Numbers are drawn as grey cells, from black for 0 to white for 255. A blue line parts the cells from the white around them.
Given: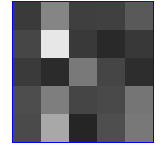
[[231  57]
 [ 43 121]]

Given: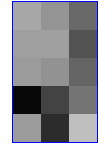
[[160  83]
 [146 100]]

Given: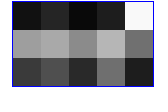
[[169 139]
 [ 79  41]]

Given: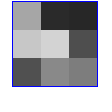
[[211  78]
 [137 125]]

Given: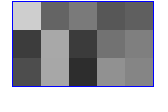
[[168  59]
 [167  45]]

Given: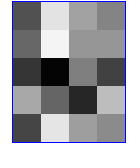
[[244 150]
 [  4 127]]
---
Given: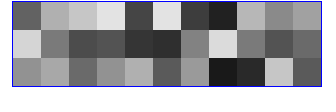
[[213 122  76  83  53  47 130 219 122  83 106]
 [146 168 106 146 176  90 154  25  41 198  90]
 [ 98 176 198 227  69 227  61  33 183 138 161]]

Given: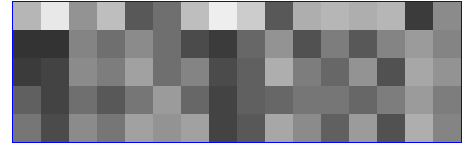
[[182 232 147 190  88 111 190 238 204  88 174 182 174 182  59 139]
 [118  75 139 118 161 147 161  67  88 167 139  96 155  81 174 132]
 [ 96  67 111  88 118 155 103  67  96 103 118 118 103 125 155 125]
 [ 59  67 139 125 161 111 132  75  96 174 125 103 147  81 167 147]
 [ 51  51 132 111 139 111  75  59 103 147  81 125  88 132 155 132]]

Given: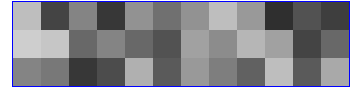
[[206 198 104 132 104  82 161 140 182 161  68 104]
 [190  68 132  55 146 112 146 190 153  47  82  62]
 [132 120  55  76 176  90 153 126  97 190  90 169]]

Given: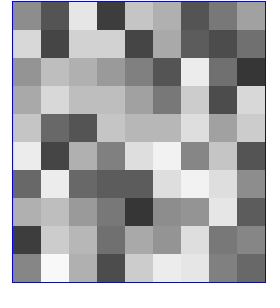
[[236  69 176 128 222 242 134 197  84]
 [216  69 210 210  69 169  92  76 112]
 [197 104  84 197 183 183 222 161 204]
 [176 190 154 120  54 141 148 230  92]
 [169 216 190 190 161 120 204  76 216]
 [148 190 176 154 128  84 236 112  54]
 [141  84 230  61 197 176  84 120 161]
 [134 248 176  76 204 236 230 128 104]
 [104 236 104  92  92 222 242 222 141]
 [ 61 204 183 112 169 148 222 120 134]]

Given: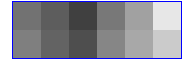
[[127  99  78 134 168 203]
 [114  93  64 120 161 231]]

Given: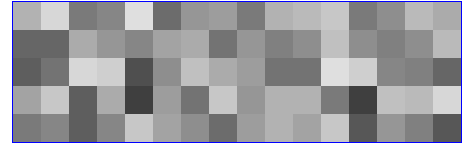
[[178 215 122 134 223 108 150 157 122 178 186 199 122 142 186 171]
 [163 199  94 171  63 157 115 199 150 178 178 122  63 192 186 215]
 [122 134  94 134 199 163 142 108 157 178 163 199  87 150 128  87]
 [102 102 171 150 134 163 171 115 150 128 142 192 142 128 142 186]
 [ 94 115 215 207  79 142 192 171 157 115 115 223 207 134 128 102]]

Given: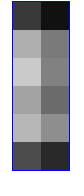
[[202 129]
 [183 142]
 [175 122]
 [163 107]
 [ 76  41]
 [ 57  17]]
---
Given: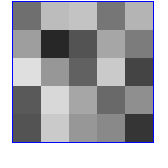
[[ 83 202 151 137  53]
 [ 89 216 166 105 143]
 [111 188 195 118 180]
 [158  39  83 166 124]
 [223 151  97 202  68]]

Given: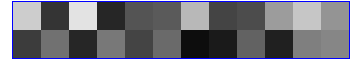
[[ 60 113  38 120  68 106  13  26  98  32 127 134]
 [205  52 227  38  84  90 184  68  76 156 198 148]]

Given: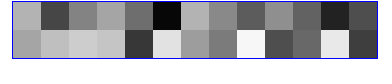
[[165 191 205 197  55 226 157 123 247  78 104 233  62]
 [179  70 131 165 110   7 179 137  92 143  98  34  78]]

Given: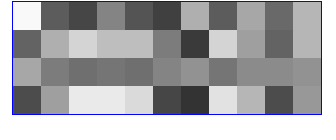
[[ 76 159 234 234 218  70  51 226 182  76 152]
 [ 99 175 212 190 190 124  58 212 159  99 182]
 [167 124 111 117 111 132 146 117 139 139 146]
 [249  92  70 132  84  64 175  92 167 105 182]]

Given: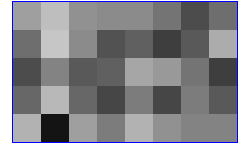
[[ 76 131  89  96 166 153 116  62]
 [103 184 103  70 124  70 124  89]
 [110 198 139  82  96  62  89 172]
 [159 190 145 139 139 116  76 110]
 [178  20 159 124 178 145 131 131]]

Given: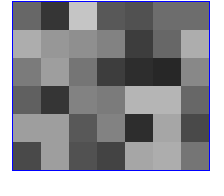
[[ 73 158  81  67 166 173 117]
 [ 96  53 130 123 181 181 103]
 [103  53 197  88  81 109 109]
 [123 158 117  61  45  39 136]
 [158 158  88 130  45 166  73]
 [173 151 143 130  61 103 173]]

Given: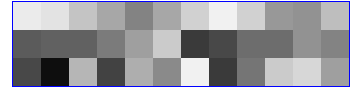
[[ 72  14 182  66 174 138 241  58 117 203 215 159]
 [ 91  97  97 123 159 203  58  72 109 109 146 131]
 [235 227 196 167 131 167 209 241 209 152 146 190]]
